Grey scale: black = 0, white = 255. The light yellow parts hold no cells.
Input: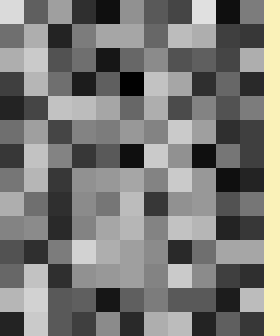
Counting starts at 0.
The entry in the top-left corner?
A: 218
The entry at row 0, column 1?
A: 95
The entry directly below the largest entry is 174
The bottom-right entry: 55
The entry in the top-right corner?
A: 124
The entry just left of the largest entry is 69
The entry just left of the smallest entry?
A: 95
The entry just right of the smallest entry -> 194
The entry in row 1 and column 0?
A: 111
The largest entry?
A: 224
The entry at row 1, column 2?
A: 35
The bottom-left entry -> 35
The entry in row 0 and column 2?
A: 159
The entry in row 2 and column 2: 82
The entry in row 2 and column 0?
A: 174
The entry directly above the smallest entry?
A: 103
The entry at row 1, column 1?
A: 174
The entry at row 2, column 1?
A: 202
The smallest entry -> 1

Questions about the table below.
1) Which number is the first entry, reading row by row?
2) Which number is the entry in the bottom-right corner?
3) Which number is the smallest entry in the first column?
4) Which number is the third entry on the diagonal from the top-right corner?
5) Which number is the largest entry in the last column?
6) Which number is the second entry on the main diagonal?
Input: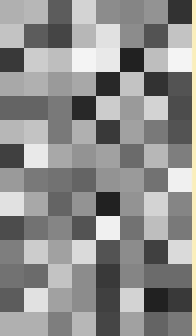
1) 176
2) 120
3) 56
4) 33
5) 245
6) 92

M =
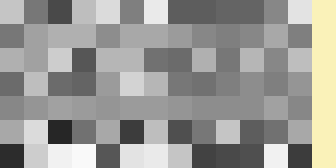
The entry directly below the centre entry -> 155
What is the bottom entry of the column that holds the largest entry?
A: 249
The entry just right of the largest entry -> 86
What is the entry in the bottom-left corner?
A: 44
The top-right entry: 227
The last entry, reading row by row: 60
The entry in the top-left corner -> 197
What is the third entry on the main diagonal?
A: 205
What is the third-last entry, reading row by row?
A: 79
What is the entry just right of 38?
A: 113
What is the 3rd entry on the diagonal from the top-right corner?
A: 182
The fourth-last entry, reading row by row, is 73
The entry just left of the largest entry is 241
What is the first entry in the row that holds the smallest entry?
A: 168
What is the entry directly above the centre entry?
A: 113
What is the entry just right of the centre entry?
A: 119
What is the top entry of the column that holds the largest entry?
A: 190

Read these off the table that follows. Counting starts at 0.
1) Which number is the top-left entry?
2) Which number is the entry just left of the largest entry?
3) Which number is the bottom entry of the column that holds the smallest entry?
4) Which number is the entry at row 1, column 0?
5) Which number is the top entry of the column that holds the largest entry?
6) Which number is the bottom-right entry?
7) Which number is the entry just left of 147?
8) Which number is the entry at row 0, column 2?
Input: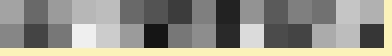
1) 163
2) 119
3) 21
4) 134
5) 183
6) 54
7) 34
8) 155

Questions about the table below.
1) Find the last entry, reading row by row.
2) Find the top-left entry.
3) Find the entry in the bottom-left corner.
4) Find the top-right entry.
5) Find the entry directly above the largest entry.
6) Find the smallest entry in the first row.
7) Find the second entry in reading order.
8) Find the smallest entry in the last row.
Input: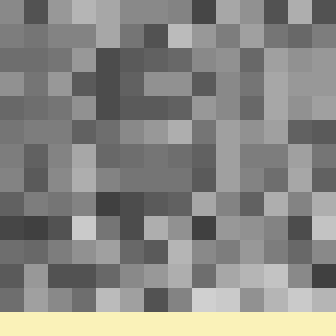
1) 181
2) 137
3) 110
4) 82
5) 110
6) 70
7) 82
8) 82

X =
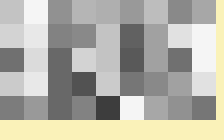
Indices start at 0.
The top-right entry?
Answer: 167
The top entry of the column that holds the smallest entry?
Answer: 175
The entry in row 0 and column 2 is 145
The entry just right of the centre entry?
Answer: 89
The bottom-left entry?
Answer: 124
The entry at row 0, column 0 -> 195
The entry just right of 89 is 161
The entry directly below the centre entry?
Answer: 203
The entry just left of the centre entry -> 211
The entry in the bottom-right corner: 118
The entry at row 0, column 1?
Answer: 245
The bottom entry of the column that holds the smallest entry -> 61

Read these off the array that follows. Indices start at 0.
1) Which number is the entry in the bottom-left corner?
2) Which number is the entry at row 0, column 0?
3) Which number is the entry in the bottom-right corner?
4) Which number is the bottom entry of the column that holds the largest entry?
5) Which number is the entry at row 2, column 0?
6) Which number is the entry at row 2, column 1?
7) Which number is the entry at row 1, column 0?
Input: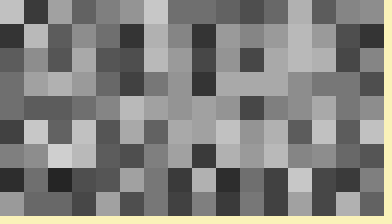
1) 154
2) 193
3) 98
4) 104
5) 92
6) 141
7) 52

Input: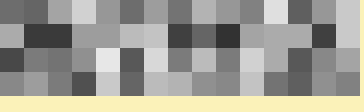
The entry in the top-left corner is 109
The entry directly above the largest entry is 157
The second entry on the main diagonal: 58
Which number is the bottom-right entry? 129
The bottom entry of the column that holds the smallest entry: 136
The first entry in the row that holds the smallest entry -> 171
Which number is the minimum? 50
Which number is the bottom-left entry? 136
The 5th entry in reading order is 151
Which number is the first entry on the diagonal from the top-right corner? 201
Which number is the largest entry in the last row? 201
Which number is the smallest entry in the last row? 80
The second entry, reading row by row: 101
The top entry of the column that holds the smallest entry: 151
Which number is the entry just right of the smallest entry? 164
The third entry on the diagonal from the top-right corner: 88
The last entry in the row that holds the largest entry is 164

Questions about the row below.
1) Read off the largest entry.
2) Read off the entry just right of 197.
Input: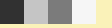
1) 246
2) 123

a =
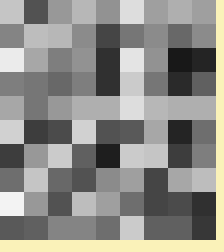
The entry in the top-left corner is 197
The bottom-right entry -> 55
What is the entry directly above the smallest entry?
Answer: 104
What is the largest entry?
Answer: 243
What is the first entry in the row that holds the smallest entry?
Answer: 235
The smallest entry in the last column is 36
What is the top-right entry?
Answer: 159
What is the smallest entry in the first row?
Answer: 82
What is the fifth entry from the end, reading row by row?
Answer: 110
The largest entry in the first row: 221
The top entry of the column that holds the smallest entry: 175
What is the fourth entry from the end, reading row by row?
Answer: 203
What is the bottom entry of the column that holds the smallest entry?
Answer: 96
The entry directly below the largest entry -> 89
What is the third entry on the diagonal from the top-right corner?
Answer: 146
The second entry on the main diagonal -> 189
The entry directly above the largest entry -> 110
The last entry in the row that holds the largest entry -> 48
